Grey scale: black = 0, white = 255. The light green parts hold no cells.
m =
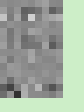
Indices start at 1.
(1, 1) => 142
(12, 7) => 138
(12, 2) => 111
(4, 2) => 145
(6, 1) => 150
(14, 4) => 174
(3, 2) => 124
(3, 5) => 208
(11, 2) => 149
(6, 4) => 108
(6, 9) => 132
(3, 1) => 196
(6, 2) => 121
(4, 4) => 134
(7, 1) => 159
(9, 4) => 138
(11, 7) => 148
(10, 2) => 154
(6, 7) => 145
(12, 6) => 144
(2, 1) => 157
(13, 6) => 181
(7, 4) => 114
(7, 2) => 124
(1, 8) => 136
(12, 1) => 145
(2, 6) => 116
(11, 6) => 139
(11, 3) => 153
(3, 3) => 163
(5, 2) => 119
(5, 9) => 141
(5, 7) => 142
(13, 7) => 115

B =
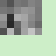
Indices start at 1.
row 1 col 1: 107
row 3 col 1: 151
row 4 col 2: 40
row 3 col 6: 121
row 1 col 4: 114
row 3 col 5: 139
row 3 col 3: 173
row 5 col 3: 94
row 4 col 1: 134

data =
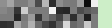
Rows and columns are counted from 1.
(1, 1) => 143
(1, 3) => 124
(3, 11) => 47
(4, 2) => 51
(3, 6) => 53
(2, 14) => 104
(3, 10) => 125
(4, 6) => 108
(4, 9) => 97
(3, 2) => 124
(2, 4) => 204
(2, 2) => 124
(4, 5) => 176
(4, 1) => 46
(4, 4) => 128
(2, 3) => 54
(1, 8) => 43

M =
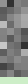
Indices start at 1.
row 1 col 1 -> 146
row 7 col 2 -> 116
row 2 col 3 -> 124
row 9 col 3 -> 139
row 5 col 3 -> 119
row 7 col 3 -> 106
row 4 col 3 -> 149
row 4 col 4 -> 167
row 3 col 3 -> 150
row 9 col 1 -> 130
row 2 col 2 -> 105
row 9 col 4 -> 128
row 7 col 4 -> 49
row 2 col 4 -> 148

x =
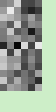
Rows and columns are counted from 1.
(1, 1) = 129
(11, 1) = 138
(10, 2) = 155
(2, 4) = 63
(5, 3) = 88
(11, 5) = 82
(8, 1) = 209
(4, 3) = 205
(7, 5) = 66
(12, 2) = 109
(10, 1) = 200
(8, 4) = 74
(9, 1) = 189
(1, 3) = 211
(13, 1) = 98
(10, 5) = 119
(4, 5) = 140
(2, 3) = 147
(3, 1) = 196
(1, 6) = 98
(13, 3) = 148

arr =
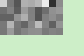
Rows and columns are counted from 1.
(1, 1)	209
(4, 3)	119
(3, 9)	126
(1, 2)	121
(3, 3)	148
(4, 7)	132
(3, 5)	129
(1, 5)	171
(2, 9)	152
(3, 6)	83
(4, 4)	101
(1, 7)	236
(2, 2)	130
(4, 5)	136
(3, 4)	175
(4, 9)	148

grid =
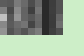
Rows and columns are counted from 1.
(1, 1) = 92
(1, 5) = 77
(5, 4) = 84
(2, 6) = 116
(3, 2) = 88
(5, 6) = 124
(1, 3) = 123
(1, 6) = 105
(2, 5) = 64
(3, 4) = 100
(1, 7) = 42
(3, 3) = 149
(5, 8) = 63
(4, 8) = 59

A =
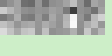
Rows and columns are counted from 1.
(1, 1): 130
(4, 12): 144
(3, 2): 139
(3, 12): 148
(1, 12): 145
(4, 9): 146
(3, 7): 127
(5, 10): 154
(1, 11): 190
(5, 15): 182
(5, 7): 192
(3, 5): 122
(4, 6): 150
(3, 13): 121
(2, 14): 114
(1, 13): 108
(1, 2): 146
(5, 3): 168
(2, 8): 160
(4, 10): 184
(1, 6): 150

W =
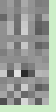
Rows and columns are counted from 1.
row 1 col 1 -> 140
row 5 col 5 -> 146
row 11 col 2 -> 77
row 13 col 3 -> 109
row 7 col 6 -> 99
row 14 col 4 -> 105
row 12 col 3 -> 135
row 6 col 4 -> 143
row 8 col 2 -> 147
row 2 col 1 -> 141
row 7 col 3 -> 113
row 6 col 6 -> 142
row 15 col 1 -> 78
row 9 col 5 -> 148
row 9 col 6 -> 152
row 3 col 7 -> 164
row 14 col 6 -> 158
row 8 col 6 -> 132
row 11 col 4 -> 41
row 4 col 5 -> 146
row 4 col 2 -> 179
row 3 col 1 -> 103
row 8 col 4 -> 163
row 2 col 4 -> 156
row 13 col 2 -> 181
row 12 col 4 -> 151
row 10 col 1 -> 161
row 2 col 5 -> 145
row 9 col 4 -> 140
